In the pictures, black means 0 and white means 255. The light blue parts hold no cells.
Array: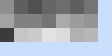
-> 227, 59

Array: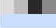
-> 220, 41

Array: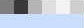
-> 242, 57

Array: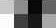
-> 251, 9

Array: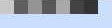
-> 200, 51

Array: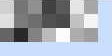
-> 252, 40

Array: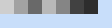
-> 206, 45

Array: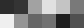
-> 239, 31

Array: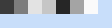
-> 250, 38
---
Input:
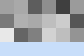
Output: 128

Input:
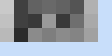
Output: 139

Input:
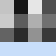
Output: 146

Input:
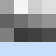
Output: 64

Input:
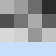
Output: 150

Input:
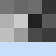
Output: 73

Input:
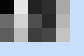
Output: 62
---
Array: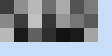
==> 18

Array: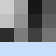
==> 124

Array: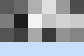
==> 57

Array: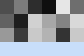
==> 179

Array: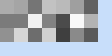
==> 63

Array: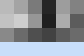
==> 66

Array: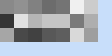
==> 94

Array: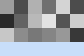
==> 133
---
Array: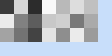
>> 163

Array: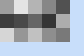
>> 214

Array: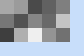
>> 62

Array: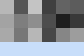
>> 169

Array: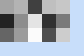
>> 101

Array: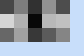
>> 103

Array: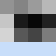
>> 212
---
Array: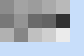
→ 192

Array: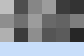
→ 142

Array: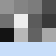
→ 98

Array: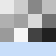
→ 66

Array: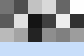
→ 35

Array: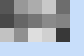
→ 222

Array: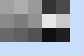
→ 82

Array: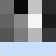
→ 184
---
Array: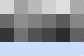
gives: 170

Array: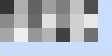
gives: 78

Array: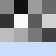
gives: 105

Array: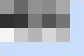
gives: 168

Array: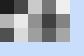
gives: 239

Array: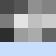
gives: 131

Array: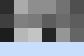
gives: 79
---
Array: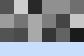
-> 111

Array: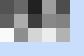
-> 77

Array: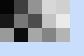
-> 208

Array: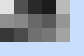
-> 186

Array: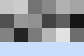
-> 164

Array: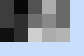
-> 105
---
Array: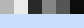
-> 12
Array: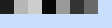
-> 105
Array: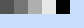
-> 2
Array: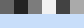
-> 170
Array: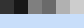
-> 205
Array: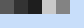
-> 131
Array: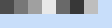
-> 190
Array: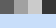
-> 53
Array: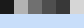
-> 214
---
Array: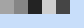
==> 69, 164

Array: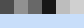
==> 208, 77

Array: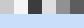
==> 93, 202

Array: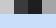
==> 165, 201

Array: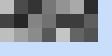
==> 44, 190

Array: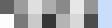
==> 149, 253

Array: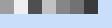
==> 58, 158

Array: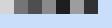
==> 50, 213

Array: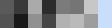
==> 199, 83

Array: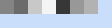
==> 178, 132
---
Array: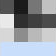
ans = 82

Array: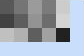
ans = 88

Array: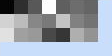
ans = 5

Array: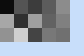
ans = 12

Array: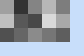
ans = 160

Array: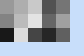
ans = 153

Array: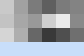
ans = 201

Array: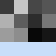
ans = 58

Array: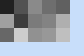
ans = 33

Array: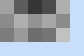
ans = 161
